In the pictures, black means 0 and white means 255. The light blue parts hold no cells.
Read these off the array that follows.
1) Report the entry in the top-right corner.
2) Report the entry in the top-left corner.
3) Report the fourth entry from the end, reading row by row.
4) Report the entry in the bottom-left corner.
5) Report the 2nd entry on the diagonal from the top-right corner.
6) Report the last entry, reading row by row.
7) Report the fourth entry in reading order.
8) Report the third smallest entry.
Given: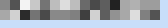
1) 157
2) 137
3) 168
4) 168
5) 128
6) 83
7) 200
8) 63

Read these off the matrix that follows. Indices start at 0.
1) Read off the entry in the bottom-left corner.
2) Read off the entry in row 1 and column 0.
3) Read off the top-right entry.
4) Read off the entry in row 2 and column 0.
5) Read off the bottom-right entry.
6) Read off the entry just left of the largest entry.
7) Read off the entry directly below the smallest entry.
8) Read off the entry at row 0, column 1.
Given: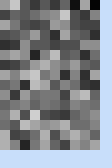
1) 176
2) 67
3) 4
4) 164
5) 164
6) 79
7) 131
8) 198

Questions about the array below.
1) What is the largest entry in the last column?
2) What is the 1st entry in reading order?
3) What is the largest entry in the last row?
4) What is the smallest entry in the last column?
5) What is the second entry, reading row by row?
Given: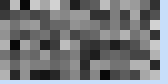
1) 210
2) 39
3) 189
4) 39
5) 189

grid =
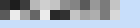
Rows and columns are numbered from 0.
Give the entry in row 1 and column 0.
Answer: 90
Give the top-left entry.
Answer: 49
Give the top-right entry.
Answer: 196
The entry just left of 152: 90
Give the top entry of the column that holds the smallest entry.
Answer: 29
